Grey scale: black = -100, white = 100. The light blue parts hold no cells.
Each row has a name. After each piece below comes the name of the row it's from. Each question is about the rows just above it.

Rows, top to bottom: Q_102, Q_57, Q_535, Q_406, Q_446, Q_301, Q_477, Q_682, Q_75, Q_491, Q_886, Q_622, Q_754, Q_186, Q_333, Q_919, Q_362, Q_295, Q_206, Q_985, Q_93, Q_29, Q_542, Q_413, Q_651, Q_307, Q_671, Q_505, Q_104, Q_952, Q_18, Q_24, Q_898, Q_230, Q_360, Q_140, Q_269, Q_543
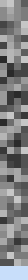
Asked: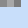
Q_754
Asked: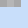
Q_682
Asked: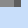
Q_671
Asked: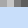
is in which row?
Q_505
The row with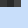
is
Q_186

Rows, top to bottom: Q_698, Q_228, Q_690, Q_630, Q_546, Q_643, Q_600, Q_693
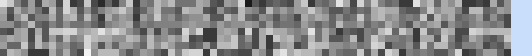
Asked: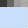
Q_600
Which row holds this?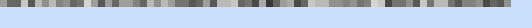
Q_600
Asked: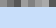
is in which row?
Q_630
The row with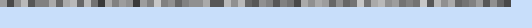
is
Q_690

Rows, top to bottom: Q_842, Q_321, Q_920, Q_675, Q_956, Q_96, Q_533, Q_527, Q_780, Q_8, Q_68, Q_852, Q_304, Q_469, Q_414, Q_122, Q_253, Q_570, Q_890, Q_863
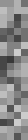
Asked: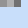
Q_842
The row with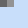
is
Q_414
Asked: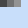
Q_8
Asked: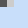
Q_570

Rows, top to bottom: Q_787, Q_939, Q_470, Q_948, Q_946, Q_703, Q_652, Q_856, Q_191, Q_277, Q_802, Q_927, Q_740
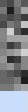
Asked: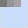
Q_740
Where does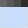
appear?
Q_802
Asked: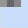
Q_277
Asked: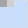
Q_856

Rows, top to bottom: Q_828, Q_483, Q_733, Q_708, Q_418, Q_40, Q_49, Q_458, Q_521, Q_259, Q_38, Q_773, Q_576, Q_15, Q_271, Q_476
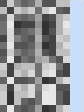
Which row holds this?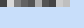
Q_40
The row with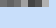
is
Q_733
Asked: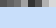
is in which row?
Q_418
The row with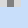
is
Q_576

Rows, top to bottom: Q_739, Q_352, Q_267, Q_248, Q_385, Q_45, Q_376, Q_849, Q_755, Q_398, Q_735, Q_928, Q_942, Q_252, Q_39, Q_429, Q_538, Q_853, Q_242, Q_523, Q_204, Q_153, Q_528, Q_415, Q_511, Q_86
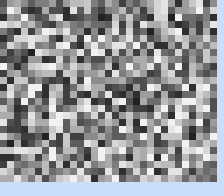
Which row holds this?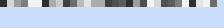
Q_942
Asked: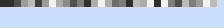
Q_528
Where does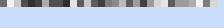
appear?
Q_352
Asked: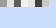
Q_849

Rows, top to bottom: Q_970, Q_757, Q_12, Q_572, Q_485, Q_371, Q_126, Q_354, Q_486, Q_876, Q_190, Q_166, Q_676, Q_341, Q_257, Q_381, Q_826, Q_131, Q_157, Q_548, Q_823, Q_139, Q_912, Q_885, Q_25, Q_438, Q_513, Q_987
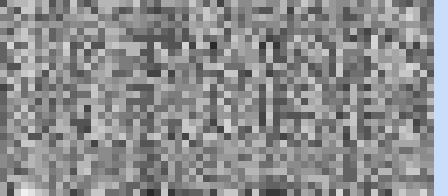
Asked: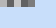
Q_257
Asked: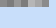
Q_912
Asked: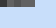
Q_987
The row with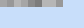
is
Q_25
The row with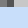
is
Q_757

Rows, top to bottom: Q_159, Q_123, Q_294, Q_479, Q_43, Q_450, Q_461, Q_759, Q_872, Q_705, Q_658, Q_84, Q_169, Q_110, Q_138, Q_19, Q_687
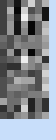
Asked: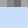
Q_705
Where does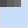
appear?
Q_872
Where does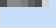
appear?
Q_169

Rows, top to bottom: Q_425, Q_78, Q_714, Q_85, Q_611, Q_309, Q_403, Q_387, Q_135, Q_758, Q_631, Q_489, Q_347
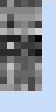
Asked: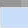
Q_714
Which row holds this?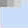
Q_611

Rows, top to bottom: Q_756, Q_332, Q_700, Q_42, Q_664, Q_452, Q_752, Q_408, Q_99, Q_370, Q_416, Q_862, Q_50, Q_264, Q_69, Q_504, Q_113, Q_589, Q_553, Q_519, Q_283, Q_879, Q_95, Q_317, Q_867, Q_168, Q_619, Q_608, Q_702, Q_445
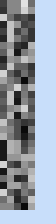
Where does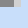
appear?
Q_332
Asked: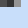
Q_317
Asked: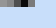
Q_553

